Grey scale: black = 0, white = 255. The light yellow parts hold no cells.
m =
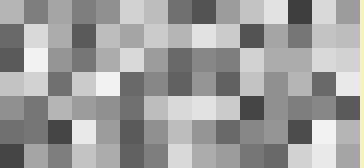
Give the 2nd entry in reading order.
127
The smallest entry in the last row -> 68
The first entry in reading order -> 180
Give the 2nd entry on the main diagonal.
218
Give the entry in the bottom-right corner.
164
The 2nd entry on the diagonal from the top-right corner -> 196
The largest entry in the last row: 233
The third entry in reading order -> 164
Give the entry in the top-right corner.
156
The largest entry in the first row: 226
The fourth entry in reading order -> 127
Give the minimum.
60
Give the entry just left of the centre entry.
135
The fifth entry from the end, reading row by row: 119
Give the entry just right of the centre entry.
149
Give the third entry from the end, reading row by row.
210
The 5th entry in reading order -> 143
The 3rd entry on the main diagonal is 149
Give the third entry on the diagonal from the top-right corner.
172

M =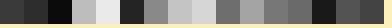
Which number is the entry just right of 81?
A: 66
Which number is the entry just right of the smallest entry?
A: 188

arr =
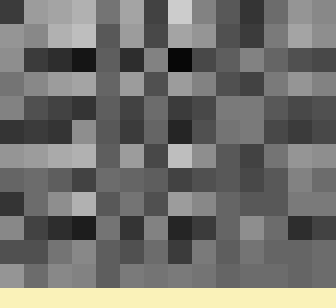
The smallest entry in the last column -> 66
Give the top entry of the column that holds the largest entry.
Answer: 204
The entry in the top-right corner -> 136
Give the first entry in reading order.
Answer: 59
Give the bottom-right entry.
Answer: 108
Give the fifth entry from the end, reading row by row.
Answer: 101
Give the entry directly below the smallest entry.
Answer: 156
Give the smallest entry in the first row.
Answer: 52
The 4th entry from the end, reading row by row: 108
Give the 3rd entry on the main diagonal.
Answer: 45
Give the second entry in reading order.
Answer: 156
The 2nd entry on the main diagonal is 136
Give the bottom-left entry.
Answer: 149
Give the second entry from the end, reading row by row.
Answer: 101
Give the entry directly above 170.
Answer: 52
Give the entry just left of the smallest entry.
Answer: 130
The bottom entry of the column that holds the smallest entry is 122
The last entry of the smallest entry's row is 72
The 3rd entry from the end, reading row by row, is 108
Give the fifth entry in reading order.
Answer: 116
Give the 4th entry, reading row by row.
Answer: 177
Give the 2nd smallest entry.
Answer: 21
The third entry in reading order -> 164

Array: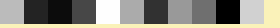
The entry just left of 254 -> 71
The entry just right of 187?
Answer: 35

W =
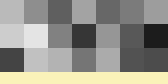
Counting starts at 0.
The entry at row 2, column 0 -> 68
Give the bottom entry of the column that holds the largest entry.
193
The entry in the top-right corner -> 157
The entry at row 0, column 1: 142
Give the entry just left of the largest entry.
205
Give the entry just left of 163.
95

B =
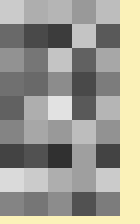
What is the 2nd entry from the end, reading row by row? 81
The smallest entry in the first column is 67
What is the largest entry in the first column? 218
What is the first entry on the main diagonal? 203
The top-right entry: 189
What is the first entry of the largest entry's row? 97
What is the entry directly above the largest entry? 140
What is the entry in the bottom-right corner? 124
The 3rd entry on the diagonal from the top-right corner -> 196
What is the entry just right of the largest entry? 89
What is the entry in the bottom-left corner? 132
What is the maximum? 226
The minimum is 48

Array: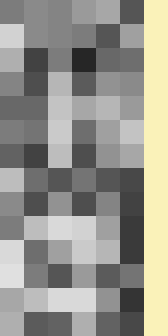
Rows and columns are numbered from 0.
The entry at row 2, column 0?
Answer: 175
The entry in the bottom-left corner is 175
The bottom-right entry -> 72
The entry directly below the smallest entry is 91
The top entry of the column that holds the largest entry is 124
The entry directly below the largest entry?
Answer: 167
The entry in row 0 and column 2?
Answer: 132
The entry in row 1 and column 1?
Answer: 138
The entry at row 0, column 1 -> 138
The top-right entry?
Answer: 85
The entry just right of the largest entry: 124
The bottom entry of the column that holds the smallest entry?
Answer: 175
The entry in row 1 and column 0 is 210
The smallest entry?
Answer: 38
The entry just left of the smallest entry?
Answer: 124
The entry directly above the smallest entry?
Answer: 124
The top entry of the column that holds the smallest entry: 154

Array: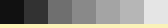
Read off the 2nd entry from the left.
50
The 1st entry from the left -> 17
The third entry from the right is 164

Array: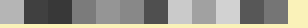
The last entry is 117
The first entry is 181
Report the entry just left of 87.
210
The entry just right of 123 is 149

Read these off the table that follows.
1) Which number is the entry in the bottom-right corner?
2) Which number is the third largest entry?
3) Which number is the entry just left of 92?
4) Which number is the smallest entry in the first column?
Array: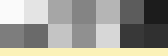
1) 48
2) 215
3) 181
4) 125

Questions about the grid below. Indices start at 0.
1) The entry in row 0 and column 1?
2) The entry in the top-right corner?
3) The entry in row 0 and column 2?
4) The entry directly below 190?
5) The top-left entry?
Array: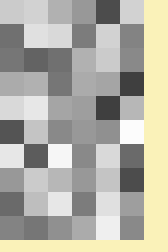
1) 210
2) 210
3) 177
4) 118
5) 203

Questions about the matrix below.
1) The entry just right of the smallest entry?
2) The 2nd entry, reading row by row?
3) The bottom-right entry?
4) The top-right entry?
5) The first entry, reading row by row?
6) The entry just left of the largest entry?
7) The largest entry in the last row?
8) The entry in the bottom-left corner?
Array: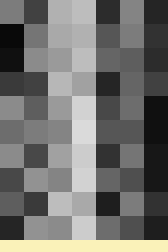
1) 117
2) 65
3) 30
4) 37
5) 124
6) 132
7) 204
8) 37

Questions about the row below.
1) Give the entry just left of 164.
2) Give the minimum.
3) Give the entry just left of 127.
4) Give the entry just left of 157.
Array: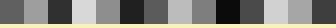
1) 209
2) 11
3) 187
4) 95

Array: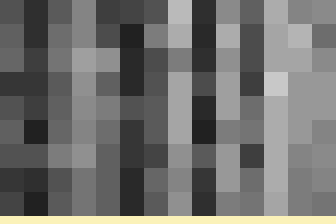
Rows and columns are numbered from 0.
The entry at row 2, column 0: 102
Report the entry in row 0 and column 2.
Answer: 90
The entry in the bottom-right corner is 116
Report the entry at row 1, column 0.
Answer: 96
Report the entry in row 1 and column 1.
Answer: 47
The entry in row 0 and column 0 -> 82
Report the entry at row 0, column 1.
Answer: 47
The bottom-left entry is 68
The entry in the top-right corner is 138
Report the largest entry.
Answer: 200
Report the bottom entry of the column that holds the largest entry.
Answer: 165
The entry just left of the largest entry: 62
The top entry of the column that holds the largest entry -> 172
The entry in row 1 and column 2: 109

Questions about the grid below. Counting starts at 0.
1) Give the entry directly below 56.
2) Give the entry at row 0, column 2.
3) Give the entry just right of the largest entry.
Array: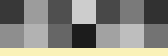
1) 142
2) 79
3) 72

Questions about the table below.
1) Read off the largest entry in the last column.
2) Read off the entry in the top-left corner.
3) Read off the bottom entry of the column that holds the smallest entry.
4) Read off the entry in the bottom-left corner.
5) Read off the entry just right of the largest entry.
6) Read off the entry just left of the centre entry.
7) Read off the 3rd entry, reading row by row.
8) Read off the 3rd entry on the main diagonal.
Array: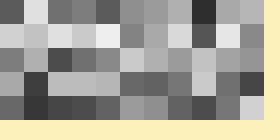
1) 209
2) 90
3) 76
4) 104
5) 131
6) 137
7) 111
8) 76
